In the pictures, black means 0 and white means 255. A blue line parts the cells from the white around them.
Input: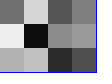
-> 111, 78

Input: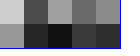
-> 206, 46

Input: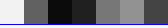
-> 242, 68

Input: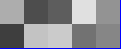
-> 173, 134

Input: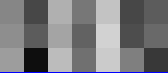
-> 134, 56

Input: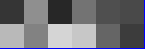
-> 53, 60
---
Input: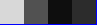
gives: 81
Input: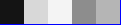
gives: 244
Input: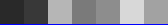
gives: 141
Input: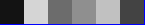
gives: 143
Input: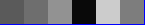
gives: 9
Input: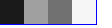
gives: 160
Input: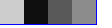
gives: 15
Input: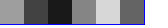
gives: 133
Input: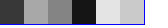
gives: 21
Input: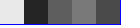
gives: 94
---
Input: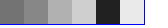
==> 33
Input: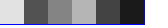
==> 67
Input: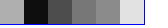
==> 139
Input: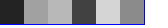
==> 213
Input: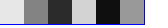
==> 15
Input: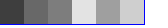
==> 159
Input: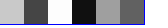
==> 159
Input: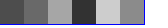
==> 205
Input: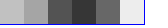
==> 103
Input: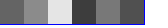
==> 120
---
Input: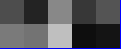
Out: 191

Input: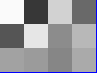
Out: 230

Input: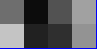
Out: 33

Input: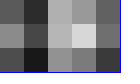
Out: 182

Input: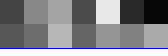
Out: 149

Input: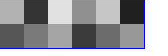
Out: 59

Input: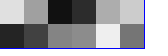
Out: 140

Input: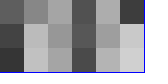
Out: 87

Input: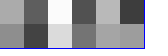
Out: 116

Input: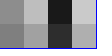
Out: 161
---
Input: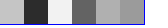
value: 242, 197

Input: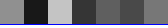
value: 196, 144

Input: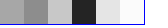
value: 251, 229

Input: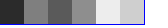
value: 237, 207

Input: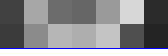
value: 215, 196

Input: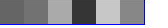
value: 199, 170

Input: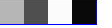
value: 251, 182

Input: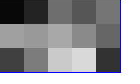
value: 217, 202
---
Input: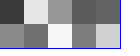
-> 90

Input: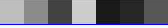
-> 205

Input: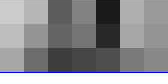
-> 130

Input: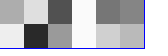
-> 250

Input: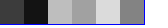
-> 161

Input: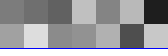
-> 192
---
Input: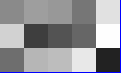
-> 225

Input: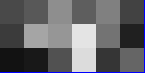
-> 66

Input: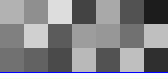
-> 27

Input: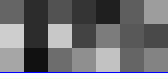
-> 157

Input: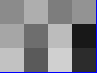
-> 147

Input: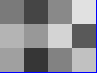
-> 225
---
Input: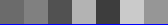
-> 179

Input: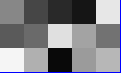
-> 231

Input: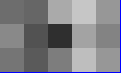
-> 190

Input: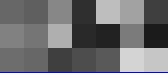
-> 198

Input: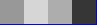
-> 173

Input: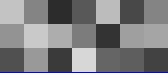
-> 201

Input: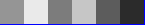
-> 198

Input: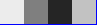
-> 194

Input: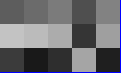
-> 187
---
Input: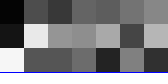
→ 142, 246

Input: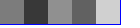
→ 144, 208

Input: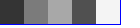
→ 168, 244

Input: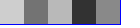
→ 185, 206

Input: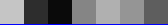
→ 133, 197

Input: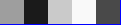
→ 202, 249
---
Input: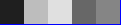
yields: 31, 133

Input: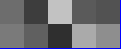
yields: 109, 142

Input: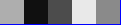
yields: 174, 138

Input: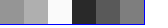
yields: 149, 126

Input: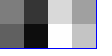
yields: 125, 196

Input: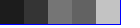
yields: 28, 195

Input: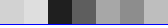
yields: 210, 190

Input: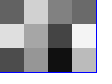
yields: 98, 187

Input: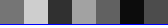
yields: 117, 76

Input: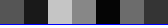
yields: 85, 52
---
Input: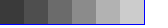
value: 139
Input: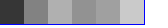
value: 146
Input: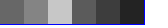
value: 91
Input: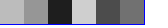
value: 207
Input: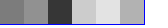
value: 204
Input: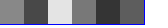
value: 120
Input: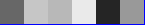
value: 234
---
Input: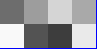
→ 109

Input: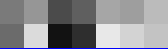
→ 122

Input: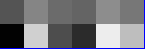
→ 84

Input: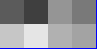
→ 91

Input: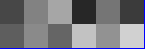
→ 71

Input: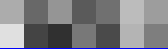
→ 172

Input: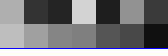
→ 175

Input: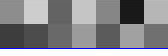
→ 141
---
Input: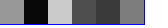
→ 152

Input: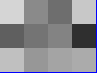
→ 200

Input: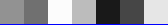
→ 230

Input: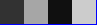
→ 166

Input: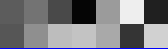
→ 209

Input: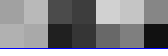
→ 197

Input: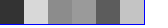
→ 196

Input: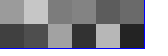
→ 183

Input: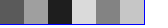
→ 198

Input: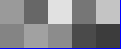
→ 196
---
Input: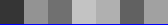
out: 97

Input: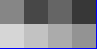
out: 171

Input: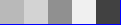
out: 240

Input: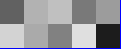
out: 223

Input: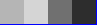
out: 112

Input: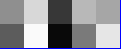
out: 122

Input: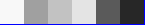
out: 90
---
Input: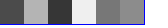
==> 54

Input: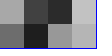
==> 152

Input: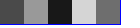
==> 24

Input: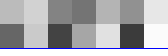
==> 67

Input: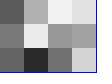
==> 113

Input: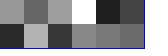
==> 54

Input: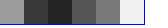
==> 37
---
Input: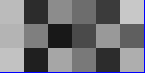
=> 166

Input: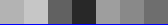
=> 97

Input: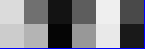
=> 5

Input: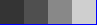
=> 136

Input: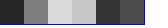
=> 217

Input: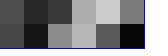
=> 139

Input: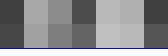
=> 126

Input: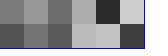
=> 90

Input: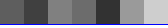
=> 128
